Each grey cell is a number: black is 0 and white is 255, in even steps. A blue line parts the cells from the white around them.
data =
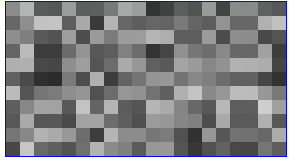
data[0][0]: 140
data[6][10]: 114
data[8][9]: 80
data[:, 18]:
[96, 177, 73, 161, 173, 69, 151, 206, 176, 104, 117]
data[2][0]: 142
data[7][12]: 133
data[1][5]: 169
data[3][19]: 61
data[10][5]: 111
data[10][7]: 139
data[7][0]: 94
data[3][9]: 108
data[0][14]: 154
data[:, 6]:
[95, 57, 154, 88, 85, 176, 81, 100, 163, 61, 179]
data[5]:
[96, 74, 47, 43, 122, 77, 176, 61, 99, 116, 148, 151, 115, 136, 127, 108, 96, 97, 69, 50]
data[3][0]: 101
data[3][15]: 137
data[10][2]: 105
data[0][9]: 157
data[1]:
[103, 143, 194, 196, 93, 169, 57, 180, 102, 93, 102, 99, 122, 101, 93, 147, 103, 103, 177, 192]
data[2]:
[142, 127, 89, 83, 158, 77, 154, 123, 155, 156, 181, 174, 93, 93, 155, 76, 141, 140, 73, 84]
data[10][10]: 152
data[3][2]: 60
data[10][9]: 90
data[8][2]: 87
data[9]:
[117, 136, 178, 170, 152, 109, 61, 181, 140, 140, 118, 123, 81, 49, 150, 86, 114, 113, 104, 171]
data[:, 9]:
[157, 93, 156, 108, 150, 116, 146, 85, 80, 140, 90]
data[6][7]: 108
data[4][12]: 164
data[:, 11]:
[65, 99, 174, 70, 89, 151, 95, 170, 151, 123, 152]
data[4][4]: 142
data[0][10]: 51

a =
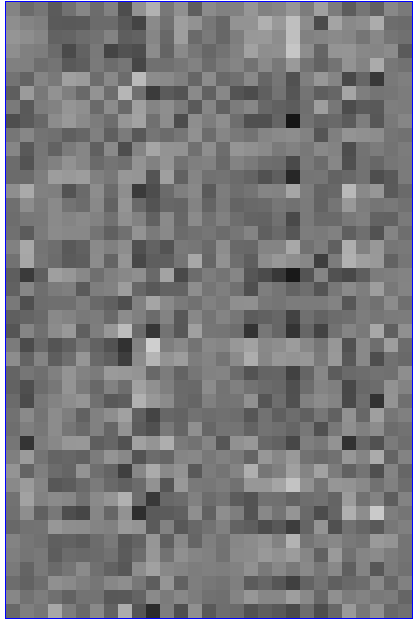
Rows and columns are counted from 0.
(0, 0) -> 132
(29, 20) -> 109
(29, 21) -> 96
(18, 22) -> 62
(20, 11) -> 99
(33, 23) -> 124
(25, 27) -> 113
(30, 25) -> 128
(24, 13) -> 115
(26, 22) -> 135
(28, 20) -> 80
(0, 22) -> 160
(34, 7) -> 105
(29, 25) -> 103
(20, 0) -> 97
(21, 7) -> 96
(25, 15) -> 116
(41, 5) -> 127
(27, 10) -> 144
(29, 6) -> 129
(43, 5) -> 105
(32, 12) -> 133
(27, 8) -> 110
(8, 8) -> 150
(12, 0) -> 107
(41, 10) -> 93
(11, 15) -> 105
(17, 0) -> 129
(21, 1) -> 79
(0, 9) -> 146
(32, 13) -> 136
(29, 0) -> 113
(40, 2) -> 121
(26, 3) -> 128
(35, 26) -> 131
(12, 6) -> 128
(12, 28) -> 123
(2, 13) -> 106
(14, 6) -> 137
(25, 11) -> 147

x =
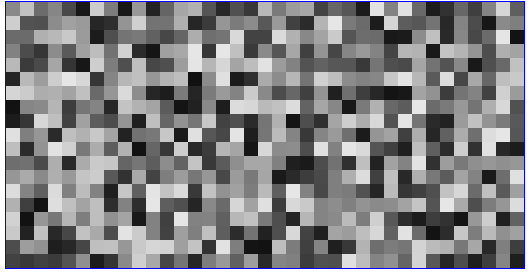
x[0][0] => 137
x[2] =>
[107, 107, 176, 184, 200, 155, 28, 79, 116, 121, 97, 71, 101, 173, 111, 116, 217, 67, 67, 218, 177, 136, 163, 202, 85, 109, 107, 25, 27, 140, 192, 41, 135, 72, 107, 229, 19]
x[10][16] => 165
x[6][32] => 116
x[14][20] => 216
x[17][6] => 191
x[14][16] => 214
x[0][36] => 95
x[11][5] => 171
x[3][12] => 168
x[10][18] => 216
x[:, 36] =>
[95, 127, 19, 163, 193, 201, 155, 81, 89, 86, 28, 151, 224, 160, 220, 98, 161, 62, 30]
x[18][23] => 79
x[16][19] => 79
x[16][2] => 193
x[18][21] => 60
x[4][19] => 156
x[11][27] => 162
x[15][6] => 190
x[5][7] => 133
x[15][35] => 32
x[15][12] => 229
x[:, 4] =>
[73, 161, 200, 90, 53, 229, 163, 61, 66, 191, 209, 41, 153, 128, 192, 182, 71, 39, 84]
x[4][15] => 214
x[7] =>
[18, 134, 138, 181, 61, 118, 132, 39, 195, 178, 164, 91, 20, 33, 137, 29, 220, 215, 186, 193, 220, 99, 166, 135, 24, 122, 177, 104, 92, 230, 107, 122, 152, 116, 175, 216, 81]
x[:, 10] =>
[35, 115, 97, 21, 71, 151, 38, 164, 191, 120, 102, 93, 67, 228, 230, 130, 130, 214, 168]
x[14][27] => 141
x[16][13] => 127
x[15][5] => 126
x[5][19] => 140
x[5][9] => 192
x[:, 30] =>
[28, 116, 192, 25, 115, 90, 146, 107, 42, 38, 95, 49, 120, 79, 84, 61, 19, 187, 88]
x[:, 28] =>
[225, 93, 27, 182, 74, 227, 24, 92, 228, 64, 31, 131, 40, 54, 163, 45, 226, 118, 101]
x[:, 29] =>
[105, 87, 140, 179, 165, 183, 163, 230, 116, 174, 191, 227, 175, 64, 197, 28, 107, 211, 212]
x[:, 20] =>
[156, 65, 177, 167, 130, 182, 103, 220, 20, 132, 141, 31, 42, 230, 216, 36, 216, 124, 128]
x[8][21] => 78
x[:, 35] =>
[214, 138, 229, 175, 105, 190, 208, 216, 122, 230, 40, 143, 109, 90, 150, 32, 144, 127, 134]

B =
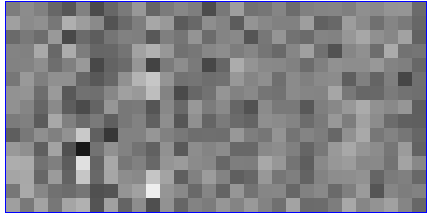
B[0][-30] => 125
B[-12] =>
[131, 129, 169, 104, 172, 125, 102, 103, 116, 162, 177, 151, 113, 119, 135, 141, 125, 134, 117, 105, 134, 160, 113, 82, 134, 144, 109, 171, 114, 117]
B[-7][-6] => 125
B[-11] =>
[130, 131, 142, 110, 128, 153, 72, 99, 107, 150, 67, 123, 141, 122, 71, 102, 172, 148, 137, 136, 129, 108, 128, 145, 141, 141, 152, 131, 127, 103]
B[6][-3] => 123
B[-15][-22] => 122
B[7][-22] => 120
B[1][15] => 132
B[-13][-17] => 148
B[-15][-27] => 103
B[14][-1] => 103
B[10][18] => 137
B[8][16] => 107
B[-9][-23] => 135
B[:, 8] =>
[122, 106, 129, 116, 107, 145, 160, 120, 120, 130, 130, 119, 141, 148, 100]
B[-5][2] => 95
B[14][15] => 150
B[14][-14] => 132
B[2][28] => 162
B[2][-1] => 98
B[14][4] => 165
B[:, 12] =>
[135, 91, 117, 113, 141, 114, 74, 105, 86, 120, 89, 155, 95, 137, 102]
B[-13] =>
[106, 121, 109, 153, 73, 107, 93, 117, 129, 127, 88, 127, 117, 148, 108, 132, 137, 85, 119, 149, 114, 107, 132, 130, 151, 167, 144, 135, 162, 98]
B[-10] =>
[119, 153, 127, 144, 144, 103, 88, 103, 145, 180, 198, 148, 114, 117, 110, 113, 152, 133, 143, 111, 139, 128, 138, 140, 94, 128, 100, 127, 70, 112]
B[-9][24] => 120
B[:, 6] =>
[75, 138, 93, 102, 72, 88, 111, 100, 122, 96, 115, 100, 104, 80, 84]
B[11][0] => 173
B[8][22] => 122

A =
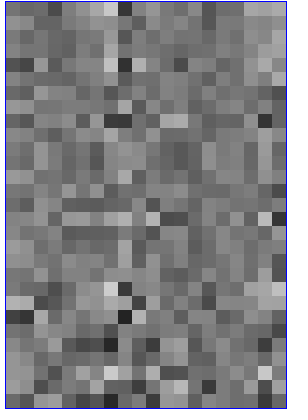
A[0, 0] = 116
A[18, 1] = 141
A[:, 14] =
[85, 86, 104, 112, 126, 96, 128, 108, 95, 101, 142, 143, 113, 107, 131, 132, 113, 108, 108, 134, 87, 74, 132, 126, 120, 96, 109, 58, 133]
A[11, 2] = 148
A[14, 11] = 127
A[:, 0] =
[116, 145, 122, 131, 82, 131, 105, 151, 101, 136, 123, 116, 153, 119, 109, 131, 135, 155, 144, 119, 122, 178, 65, 115, 136, 149, 149, 156, 106]
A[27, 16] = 110
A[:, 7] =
[200, 142, 152, 166, 192, 145, 86, 112, 59, 165, 135, 133, 130, 92, 100, 160, 97, 108, 113, 141, 205, 170, 144, 80, 39, 103, 202, 98, 40]
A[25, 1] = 136
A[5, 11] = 131
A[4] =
[82, 70, 151, 90, 120, 133, 133, 192, 49, 176, 132, 108, 75, 132, 126, 101, 112, 146, 169, 135]
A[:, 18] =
[161, 133, 135, 156, 169, 127, 99, 129, 52, 158, 154, 150, 144, 102, 109, 186, 103, 123, 129, 157, 166, 163, 131, 103, 61, 104, 200, 77, 58]
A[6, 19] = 80
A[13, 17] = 125
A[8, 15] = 102
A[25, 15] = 134
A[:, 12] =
[110, 133, 115, 102, 75, 127, 124, 127, 171, 107, 88, 88, 115, 140, 117, 79, 136, 131, 128, 92, 105, 129, 94, 127, 158, 148, 82, 183, 147]
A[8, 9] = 112
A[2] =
[122, 103, 118, 104, 100, 118, 122, 152, 86, 126, 110, 126, 115, 116, 104, 122, 112, 142, 135, 166]
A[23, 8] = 130
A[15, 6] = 130
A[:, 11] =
[121, 123, 126, 110, 108, 131, 130, 111, 165, 106, 98, 101, 106, 131, 127, 76, 134, 117, 112, 98, 118, 106, 128, 124, 148, 133, 79, 157, 151]
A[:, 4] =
[126, 122, 100, 97, 120, 100, 129, 124, 140, 117, 105, 101, 104, 149, 96, 151, 90, 103, 139, 130, 106, 114, 135, 130, 89, 103, 123, 124, 98]
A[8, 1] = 87
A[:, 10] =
[149, 138, 110, 119, 132, 111, 108, 135, 97, 145, 119, 111, 124, 132, 83, 179, 83, 116, 145, 142, 136, 158, 121, 113, 60, 105, 174, 117, 59]
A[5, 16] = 112
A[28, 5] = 69
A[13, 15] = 106
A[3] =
[131, 117, 117, 103, 97, 125, 112, 166, 114, 124, 119, 110, 102, 110, 112, 128, 120, 132, 156, 161]
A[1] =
[145, 136, 100, 100, 122, 131, 146, 142, 119, 94, 138, 123, 133, 115, 86, 122, 121, 137, 133, 143]
